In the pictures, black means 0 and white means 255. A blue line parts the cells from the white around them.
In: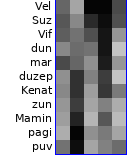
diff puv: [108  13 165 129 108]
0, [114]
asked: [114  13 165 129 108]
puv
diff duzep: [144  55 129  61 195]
1, [49]
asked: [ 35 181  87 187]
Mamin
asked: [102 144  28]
mar
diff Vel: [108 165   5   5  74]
0, [102]

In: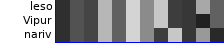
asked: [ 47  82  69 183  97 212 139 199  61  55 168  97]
leso
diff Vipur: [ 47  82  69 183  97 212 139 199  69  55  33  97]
8, [61]
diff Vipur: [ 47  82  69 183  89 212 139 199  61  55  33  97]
4, [97]
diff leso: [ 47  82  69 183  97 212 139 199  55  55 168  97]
8, [61]
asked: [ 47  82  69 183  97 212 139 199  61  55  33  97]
Vipur

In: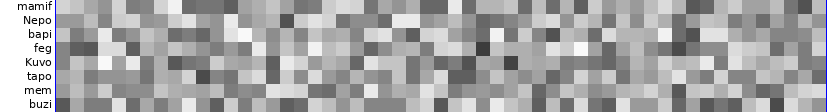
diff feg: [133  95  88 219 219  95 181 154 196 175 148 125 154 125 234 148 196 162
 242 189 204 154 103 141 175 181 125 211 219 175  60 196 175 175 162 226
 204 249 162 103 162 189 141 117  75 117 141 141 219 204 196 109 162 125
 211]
7, [162]
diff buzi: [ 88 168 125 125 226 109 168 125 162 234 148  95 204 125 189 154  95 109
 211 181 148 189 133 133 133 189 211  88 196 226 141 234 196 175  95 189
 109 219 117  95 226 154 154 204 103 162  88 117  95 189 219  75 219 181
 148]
19, [189]
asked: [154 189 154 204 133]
mem
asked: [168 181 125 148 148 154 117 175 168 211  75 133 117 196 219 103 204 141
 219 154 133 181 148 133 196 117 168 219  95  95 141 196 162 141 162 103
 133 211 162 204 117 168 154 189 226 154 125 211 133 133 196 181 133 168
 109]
tapo

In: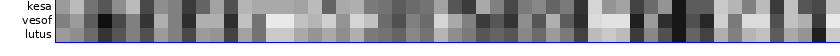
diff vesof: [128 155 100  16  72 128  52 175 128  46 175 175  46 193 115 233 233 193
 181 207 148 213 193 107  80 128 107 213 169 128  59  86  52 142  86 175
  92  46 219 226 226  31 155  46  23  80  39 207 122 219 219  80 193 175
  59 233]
2, [92]
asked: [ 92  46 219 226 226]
vesof
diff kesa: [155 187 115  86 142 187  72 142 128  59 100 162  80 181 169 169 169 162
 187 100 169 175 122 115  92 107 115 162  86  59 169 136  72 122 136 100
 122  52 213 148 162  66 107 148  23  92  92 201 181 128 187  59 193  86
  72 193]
31, [128]
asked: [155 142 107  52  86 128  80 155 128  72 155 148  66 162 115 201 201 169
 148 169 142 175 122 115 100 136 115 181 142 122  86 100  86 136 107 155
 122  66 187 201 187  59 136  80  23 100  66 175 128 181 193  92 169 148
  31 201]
lutus
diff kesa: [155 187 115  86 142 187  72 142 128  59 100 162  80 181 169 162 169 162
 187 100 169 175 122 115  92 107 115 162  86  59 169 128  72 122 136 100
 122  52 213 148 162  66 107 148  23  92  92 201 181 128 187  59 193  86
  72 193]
15, [169]
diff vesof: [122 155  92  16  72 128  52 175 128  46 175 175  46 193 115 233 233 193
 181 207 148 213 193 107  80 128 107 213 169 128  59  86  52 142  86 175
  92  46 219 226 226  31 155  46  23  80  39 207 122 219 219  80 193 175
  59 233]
0, [128]
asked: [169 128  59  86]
vesof

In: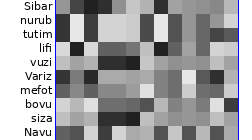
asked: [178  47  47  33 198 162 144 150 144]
vuzi
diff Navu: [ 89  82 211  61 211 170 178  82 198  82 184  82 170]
0, [97]
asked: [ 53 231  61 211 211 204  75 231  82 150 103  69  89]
tutim
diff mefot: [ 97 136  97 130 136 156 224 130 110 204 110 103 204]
3, [136]
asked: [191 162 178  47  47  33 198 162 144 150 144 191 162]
vuzi
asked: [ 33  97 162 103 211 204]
lifi
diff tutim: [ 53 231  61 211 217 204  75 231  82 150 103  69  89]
4, [211]

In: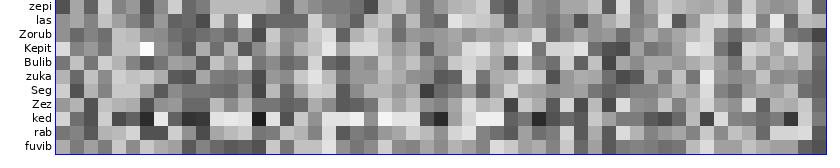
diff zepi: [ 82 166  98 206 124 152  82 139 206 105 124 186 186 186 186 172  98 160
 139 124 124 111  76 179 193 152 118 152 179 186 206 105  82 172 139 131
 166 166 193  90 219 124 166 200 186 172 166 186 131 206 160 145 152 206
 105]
4, [131]
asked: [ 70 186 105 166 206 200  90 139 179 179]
Seg
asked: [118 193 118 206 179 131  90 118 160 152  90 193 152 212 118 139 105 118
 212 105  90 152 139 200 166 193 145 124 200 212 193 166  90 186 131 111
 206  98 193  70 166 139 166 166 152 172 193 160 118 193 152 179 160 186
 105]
Bulib

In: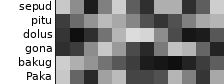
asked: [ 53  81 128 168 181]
pitu
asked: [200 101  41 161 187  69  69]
Paka
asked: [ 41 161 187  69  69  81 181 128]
Paka
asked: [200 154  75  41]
gona
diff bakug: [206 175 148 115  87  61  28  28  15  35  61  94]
7, [22]
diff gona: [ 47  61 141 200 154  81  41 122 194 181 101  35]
5, [75]

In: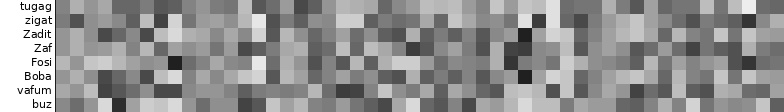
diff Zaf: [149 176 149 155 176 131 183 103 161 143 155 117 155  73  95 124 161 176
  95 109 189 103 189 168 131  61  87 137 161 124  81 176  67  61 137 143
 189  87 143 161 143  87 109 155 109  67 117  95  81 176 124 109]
16, [168]
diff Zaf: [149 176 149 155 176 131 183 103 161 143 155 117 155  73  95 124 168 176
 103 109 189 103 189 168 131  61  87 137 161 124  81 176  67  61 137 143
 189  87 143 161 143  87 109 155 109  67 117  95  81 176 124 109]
18, [95]

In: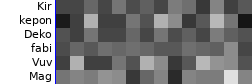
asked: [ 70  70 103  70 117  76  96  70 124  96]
Deko
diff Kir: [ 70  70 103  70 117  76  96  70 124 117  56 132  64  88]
9, [111]
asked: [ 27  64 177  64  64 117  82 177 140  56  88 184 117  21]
kepon
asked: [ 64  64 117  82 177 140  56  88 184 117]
kepon

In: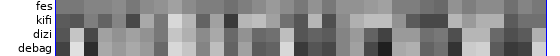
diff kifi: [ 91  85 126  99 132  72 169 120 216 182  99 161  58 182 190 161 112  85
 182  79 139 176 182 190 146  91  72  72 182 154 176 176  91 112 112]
22, [190]
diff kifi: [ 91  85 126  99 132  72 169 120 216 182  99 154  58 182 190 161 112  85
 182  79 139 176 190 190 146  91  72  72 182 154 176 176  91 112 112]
11, [161]
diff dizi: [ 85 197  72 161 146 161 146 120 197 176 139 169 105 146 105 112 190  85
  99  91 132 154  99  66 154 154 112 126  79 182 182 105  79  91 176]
27, [120]

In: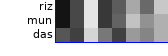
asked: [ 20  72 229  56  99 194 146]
mun
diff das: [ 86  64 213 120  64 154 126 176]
6, [133]
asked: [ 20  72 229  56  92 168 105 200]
riz
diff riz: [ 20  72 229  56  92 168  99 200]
6, [105]
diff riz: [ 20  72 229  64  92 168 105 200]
3, [56]

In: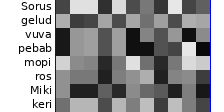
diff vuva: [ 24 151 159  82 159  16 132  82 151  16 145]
10, [139]
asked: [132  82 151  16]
vuva
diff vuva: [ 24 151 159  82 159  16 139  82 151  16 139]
6, [132]
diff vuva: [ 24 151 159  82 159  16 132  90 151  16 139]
7, [82]
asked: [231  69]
Sorus
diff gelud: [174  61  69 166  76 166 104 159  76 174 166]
6, [112]
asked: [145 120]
ros

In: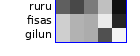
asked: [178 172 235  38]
fisas
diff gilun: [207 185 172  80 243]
1, [178]

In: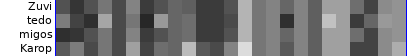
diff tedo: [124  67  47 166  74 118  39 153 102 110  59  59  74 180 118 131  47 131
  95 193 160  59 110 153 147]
22, [102]
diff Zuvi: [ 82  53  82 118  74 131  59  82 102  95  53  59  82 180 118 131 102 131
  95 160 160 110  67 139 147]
10, [59]
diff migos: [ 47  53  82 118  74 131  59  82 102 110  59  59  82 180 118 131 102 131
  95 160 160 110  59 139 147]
22, [67]
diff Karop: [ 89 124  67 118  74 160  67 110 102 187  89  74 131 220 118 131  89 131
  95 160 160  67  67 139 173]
2, [74]
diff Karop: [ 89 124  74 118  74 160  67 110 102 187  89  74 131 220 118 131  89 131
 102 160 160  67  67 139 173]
18, [95]
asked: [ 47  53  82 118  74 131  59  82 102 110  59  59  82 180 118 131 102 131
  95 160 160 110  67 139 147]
migos

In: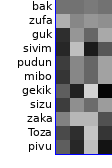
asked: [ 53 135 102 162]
mibo
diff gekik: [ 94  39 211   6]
1, [33]
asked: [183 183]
zaka
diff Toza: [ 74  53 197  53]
1, [46]
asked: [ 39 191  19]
pivu
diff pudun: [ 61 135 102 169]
3, [162]

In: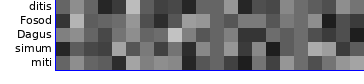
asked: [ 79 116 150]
miti
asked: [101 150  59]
simum
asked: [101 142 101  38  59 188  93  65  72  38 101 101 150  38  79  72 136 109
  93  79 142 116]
ditis
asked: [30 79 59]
Fosod
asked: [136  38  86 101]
miti
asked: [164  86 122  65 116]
simum
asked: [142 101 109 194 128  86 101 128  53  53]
Dagus

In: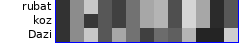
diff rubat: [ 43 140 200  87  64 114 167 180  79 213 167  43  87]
0, [50]
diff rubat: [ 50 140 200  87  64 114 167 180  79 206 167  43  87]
9, [213]
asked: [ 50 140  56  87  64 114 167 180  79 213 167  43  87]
koz

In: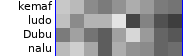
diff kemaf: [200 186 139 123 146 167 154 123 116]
5, [173]
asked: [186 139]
kemaf
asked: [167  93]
nalu
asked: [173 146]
nalu

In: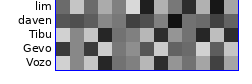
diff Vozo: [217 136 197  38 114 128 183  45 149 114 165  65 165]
0, [209]
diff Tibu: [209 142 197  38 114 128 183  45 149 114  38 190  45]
1, [136]
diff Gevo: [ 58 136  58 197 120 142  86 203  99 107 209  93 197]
3, [203]
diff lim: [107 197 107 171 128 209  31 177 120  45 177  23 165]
5, [217]
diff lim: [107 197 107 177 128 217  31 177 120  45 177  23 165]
3, [171]
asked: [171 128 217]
lim

